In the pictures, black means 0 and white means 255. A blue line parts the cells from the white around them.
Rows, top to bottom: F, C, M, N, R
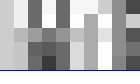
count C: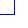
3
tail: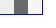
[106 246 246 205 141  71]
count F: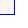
3
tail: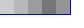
[192 171 227 141  84]
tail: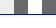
[254 171 254 141 205]

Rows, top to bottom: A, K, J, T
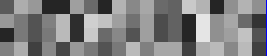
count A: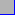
3
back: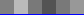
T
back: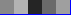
A
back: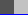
J
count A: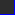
0
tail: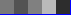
[207 194 159 113 159  76  98  37 229 144 167 106  51]
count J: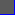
0

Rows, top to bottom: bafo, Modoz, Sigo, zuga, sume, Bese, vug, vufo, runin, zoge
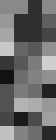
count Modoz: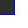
2
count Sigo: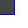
1
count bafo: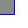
3

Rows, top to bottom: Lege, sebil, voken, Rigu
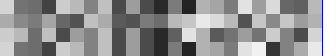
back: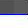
sebil
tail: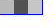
[137 198 157 178]
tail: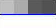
[123 109 185 198 233 218 185  82 198 137 198 157 178]
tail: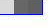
[185]
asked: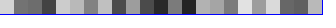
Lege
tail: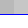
[233 218 185  82 198 137 198 157 178]

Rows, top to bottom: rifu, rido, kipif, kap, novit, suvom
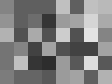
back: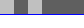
rifu
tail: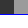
[163 213 170]
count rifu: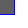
4
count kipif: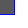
0
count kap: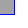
2
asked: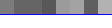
suvom

